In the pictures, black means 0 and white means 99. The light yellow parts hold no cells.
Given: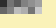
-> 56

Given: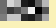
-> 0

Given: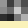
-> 79

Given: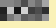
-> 30

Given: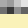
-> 77

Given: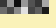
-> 21
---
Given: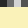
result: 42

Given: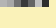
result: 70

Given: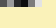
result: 60

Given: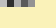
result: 68

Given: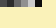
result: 56

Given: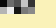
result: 76
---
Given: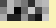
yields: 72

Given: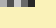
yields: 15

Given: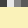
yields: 35

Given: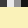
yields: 8

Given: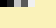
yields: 93

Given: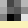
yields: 71
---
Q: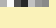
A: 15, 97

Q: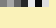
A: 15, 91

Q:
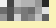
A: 47, 93

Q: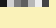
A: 37, 92

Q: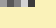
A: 50, 82

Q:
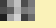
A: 70, 81

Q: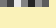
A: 51, 90
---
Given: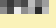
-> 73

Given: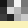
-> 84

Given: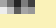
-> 14

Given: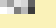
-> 88

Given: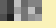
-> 46

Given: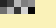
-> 71

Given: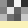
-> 89

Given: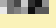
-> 18

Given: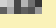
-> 70

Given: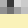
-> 22
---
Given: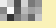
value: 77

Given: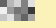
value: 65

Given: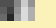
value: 68

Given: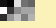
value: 69

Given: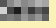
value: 38

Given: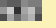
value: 30

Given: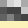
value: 26
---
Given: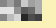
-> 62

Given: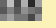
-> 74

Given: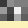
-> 55

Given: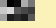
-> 0

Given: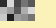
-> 84

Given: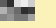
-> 18
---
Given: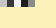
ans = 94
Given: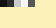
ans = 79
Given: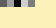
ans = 4
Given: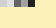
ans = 39
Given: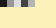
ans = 86
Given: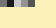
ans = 79
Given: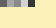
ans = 54
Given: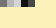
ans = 82
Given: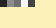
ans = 43
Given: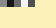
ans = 41
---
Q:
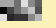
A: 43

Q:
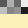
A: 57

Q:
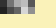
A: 39

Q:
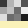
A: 42

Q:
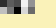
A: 1

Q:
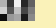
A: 75
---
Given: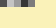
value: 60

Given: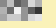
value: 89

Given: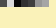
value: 64

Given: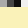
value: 66

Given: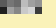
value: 78

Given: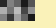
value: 68
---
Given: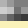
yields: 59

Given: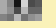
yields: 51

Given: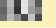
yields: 71

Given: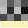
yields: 34

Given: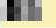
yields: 2

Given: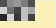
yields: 54

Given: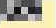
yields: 70
